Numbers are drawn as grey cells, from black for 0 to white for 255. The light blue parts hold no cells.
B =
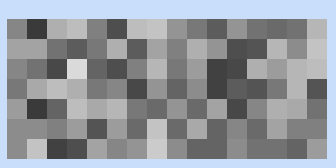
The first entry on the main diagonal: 134
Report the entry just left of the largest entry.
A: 72
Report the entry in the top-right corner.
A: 182
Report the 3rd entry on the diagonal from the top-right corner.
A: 156
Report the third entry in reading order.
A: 175
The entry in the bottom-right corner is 156
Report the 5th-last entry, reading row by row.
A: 140
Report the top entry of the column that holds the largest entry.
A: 189
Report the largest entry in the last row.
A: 203
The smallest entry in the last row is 65
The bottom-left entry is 140
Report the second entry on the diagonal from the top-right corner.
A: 140
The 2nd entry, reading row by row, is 58
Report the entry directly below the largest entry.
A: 175
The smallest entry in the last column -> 84
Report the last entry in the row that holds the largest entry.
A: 189
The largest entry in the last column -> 195
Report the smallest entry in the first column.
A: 120
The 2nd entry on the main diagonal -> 163
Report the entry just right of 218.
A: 100
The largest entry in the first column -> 163
